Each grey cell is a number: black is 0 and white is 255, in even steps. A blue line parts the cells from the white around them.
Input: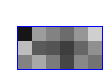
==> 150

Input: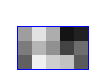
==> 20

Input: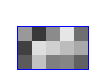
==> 230

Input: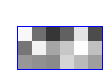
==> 228

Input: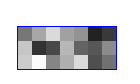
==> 34

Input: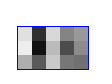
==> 132

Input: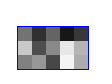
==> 23
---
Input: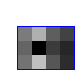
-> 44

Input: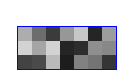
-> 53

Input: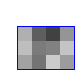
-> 156

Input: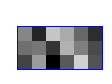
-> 83

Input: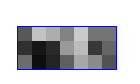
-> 82

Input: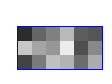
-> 172

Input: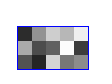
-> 140

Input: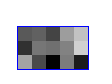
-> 28
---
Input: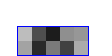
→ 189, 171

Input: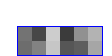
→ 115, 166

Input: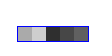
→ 170, 96

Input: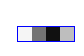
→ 245, 190

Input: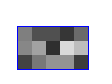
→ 127, 61

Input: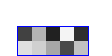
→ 65, 193

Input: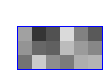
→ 161, 180

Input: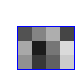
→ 82, 203
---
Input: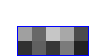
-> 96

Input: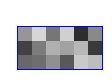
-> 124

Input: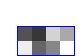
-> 102

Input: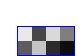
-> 196

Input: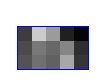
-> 120

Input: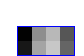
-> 164

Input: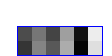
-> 132
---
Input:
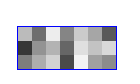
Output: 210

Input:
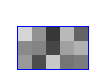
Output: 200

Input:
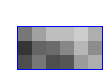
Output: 78

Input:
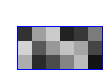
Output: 75

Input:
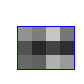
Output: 176

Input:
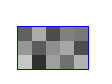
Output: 159

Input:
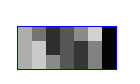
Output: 138

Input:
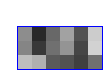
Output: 90
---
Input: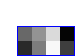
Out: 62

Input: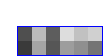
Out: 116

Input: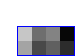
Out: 44

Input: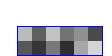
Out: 213

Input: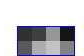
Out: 130

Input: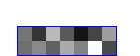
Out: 75

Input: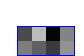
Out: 146

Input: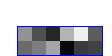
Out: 66

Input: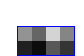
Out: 53

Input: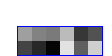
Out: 207
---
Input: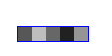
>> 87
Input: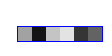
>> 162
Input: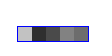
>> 194
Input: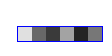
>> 224
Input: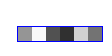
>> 149
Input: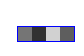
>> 117
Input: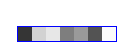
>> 53
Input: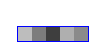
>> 189
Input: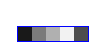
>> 25
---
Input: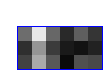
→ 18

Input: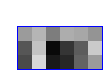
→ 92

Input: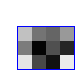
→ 80

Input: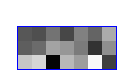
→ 50

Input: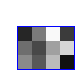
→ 160

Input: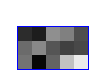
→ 64

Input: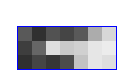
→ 230

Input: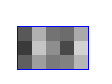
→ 73
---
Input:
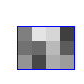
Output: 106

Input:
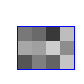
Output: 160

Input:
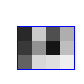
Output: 146

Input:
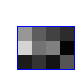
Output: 115

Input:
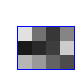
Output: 41

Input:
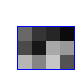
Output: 23
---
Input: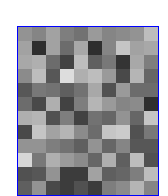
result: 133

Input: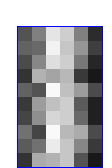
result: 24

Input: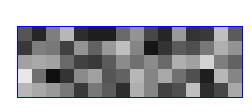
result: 168

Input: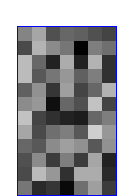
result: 60

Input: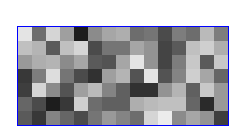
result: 62

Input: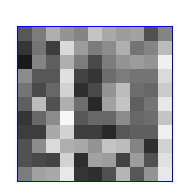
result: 232

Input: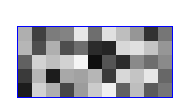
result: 118
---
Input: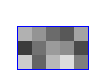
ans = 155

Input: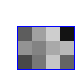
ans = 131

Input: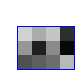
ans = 31

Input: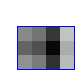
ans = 80

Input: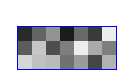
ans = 237

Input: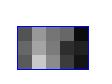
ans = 123

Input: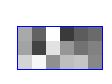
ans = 150

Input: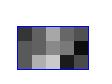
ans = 137

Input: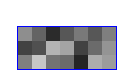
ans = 66
